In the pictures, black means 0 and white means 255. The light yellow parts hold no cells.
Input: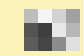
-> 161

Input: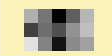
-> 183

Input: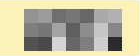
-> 177

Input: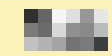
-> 230

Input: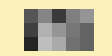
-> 149

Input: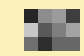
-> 62
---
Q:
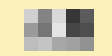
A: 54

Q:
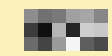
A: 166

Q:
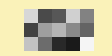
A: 208

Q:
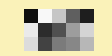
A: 95

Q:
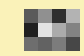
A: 47

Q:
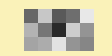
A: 110
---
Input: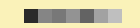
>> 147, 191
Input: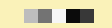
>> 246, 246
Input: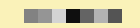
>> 15, 212
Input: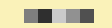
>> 202, 202
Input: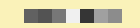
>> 240, 240
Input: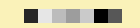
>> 157, 230
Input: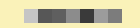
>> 140, 197
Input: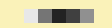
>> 35, 232
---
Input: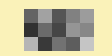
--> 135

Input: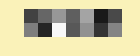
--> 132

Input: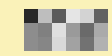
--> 170

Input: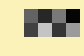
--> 155

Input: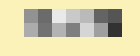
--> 50

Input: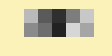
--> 165

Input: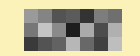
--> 176
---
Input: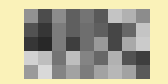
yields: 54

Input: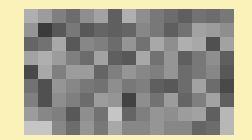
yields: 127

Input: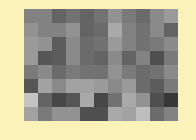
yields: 86

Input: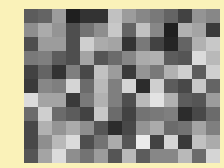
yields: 72

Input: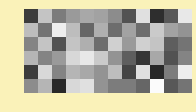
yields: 181

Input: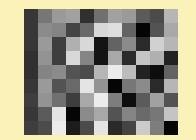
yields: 62

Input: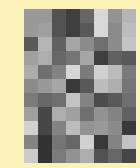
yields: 209

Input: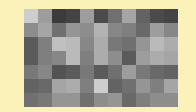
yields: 120
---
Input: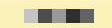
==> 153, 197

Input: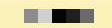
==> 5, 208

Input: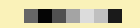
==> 164, 220

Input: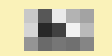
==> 65, 242

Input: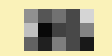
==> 65, 213

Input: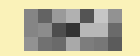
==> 51, 198

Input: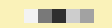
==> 47, 243

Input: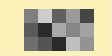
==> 168, 205

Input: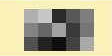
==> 162, 198

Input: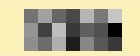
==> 57, 197
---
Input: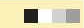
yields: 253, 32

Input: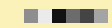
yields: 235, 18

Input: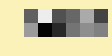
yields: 237, 4

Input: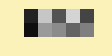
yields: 212, 15

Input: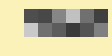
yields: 201, 58

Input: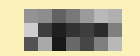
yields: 206, 24

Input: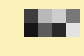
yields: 227, 21

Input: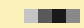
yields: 196, 25
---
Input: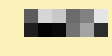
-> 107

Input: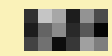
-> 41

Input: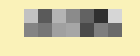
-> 98

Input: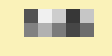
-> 205

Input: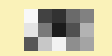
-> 28

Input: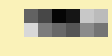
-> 21

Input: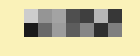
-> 63

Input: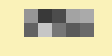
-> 76
